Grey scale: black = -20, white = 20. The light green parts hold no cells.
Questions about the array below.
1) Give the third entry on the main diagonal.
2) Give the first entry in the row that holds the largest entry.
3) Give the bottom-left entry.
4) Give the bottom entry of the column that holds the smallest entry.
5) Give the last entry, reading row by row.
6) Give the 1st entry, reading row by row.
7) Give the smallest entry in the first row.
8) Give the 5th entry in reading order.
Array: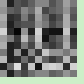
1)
-11
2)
-15
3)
3
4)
-5
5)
-1
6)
5
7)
-15
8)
-5

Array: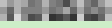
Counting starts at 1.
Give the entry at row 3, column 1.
8
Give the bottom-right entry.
10
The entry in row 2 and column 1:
4
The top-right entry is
10
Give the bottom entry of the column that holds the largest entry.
14
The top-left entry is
10
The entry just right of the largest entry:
2
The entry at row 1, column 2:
4
